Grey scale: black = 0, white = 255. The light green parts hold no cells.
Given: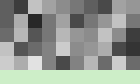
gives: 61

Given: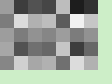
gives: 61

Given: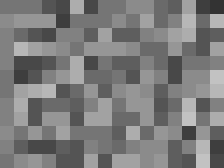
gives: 117

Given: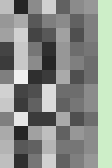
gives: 37

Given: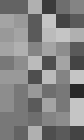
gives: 99
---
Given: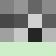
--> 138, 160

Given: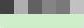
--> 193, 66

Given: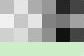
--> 68, 208

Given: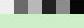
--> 7, 238

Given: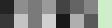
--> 133, 56

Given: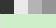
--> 148, 52
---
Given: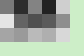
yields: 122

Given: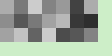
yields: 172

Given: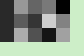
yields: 41

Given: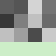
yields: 94

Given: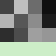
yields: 67

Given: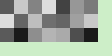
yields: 90

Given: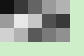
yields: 17

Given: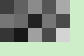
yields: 62
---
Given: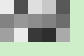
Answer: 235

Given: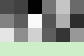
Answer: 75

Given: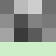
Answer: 111

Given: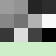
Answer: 156

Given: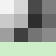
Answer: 243

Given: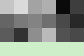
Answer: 197

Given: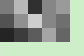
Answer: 123

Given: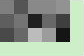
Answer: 127
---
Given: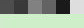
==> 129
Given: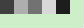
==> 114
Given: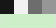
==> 109
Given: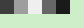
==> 239
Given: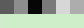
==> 6
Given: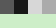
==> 215
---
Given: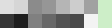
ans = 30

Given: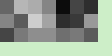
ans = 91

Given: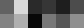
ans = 175

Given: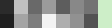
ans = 164

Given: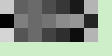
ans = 127

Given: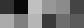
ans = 128

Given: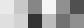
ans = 211

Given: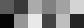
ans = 150
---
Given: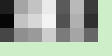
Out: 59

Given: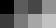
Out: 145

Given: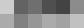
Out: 140

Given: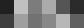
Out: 43

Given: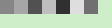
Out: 112

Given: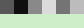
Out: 188
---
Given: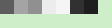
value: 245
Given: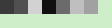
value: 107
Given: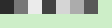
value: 213
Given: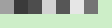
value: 86
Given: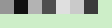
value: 223
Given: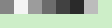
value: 65
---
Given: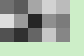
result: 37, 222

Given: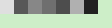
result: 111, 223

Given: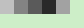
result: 90, 192

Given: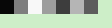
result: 157, 248

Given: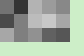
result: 188, 200

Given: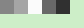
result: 251, 251

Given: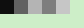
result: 180, 198

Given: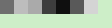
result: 61, 212

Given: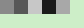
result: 199, 199

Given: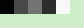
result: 115, 248
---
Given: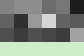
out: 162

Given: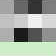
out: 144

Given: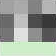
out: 85

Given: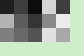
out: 168

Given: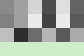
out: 170

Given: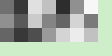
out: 193

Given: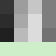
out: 114

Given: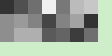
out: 111

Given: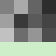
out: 78
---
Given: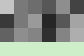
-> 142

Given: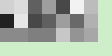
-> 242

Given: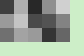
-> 143

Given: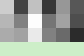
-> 151

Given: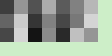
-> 129

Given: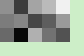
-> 186

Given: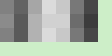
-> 120

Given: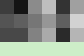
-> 51

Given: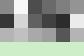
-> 127
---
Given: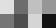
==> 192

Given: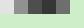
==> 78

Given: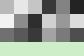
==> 197

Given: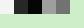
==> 5

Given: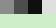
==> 15

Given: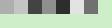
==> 67

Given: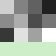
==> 97
